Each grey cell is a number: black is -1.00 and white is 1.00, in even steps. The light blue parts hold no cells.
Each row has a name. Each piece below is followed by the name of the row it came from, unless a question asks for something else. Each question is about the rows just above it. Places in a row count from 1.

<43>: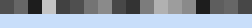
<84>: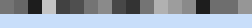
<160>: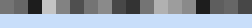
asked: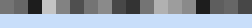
<160>
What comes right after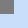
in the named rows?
[0.39]
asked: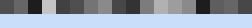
<43>

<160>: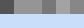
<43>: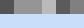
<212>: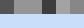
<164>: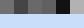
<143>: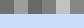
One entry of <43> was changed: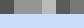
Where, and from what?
6, [0.00]
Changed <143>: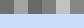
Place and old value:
2, [0.23]
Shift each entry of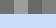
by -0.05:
[-0.17  0.18 -0.23 -0.05]
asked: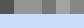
<160>
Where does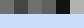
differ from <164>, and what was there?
3, [-0.18]

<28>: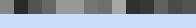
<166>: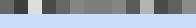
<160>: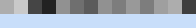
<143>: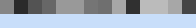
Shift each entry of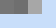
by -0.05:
[-0.13 -0.18  0.26]
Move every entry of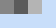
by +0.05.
[ 0.09 -0.24  0.46]
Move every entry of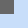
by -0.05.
[-0.24]

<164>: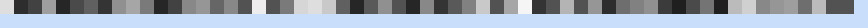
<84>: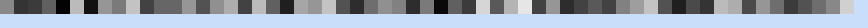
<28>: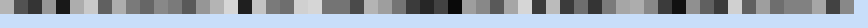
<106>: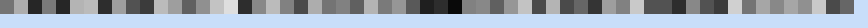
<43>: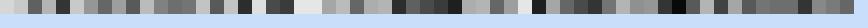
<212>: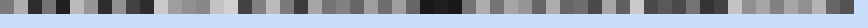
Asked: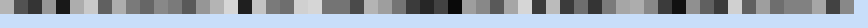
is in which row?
<28>
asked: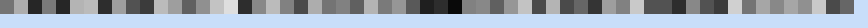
<106>

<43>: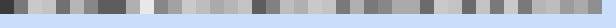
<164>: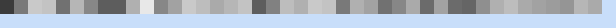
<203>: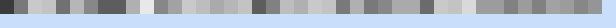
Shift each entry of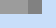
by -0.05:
[ 0.17  0.17 -0.04]
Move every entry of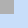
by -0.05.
[0.33]
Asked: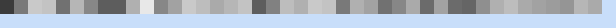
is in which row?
<164>
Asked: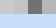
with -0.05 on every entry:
[ 0.53  0.48 -0.16  0.38]
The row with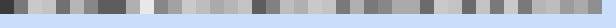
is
<43>

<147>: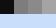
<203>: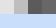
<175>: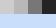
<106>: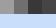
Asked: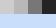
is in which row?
<175>
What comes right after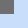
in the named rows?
[-0.56]
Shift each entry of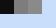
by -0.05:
[-0.94 -0.07  0.03]

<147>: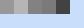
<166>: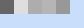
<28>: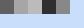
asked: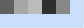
<28>
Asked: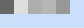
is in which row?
<166>
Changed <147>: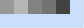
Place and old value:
4, [-0.04]
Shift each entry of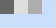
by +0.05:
[-0.15  0.79  0.41]
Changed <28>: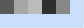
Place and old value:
1, [-0.25]
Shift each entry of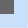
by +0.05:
[-0.15]

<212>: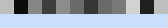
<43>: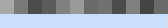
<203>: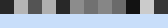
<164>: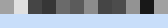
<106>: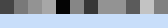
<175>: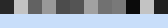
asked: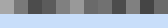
<43>
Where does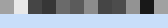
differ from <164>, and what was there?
2, [0.76]
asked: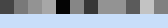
<106>
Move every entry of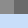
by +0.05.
[ 0.15 -0.12]
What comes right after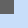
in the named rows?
[0.20]

